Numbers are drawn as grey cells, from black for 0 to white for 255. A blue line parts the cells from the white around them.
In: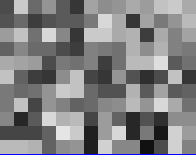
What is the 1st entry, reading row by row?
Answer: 76
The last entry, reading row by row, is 129
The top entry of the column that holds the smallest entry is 156
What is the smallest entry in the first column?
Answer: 69
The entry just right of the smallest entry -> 76
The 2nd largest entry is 222
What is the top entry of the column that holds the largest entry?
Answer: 90
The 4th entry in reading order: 148
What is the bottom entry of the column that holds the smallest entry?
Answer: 17
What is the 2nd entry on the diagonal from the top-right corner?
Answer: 148
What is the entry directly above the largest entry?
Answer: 178
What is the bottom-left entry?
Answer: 186
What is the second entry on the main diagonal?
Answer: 106
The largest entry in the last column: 186
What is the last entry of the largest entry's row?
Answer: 156
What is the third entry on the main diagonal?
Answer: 113
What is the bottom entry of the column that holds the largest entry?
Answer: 141
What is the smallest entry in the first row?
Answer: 54
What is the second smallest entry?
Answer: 23
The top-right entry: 170
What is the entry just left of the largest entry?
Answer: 98
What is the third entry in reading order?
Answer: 106

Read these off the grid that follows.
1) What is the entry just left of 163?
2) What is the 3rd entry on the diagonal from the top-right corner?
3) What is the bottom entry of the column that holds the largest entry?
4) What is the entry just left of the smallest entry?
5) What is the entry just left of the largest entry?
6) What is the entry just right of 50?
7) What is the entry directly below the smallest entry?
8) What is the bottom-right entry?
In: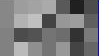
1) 157
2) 109
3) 143
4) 89
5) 178
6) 122
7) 157
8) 102

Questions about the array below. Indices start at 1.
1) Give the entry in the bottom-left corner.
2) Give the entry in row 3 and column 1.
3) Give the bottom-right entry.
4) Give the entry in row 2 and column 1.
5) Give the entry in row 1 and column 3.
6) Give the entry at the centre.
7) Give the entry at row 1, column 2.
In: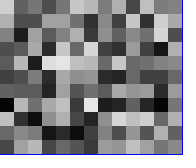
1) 71
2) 130
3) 137
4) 176
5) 118
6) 149
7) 97

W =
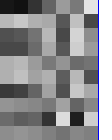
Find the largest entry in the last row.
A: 148
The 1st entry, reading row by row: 23
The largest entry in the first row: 228
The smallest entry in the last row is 115
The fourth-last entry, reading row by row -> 128
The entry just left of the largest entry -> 121
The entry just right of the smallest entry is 51
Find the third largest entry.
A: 212
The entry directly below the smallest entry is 199
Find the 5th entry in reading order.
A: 155
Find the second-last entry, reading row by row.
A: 135
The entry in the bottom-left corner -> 141
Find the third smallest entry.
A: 30
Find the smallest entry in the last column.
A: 72
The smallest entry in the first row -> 17
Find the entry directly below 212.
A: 206
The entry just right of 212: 141
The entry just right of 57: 65
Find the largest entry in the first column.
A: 184
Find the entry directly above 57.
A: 176
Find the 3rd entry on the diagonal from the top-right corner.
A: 72

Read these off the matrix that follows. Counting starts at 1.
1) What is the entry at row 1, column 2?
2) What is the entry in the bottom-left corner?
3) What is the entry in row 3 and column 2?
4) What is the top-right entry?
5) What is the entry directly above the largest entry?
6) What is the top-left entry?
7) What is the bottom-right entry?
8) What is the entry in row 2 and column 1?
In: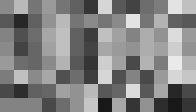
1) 185
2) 131
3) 80
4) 192
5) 206
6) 138
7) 53
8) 88

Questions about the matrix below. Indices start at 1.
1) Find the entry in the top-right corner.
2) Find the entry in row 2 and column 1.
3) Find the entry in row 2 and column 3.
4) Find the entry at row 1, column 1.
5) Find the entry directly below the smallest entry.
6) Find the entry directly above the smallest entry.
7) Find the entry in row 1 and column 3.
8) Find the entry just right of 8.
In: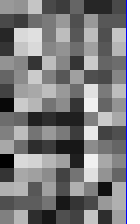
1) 73
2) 73
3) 109
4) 153
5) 52
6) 168
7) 197
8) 203
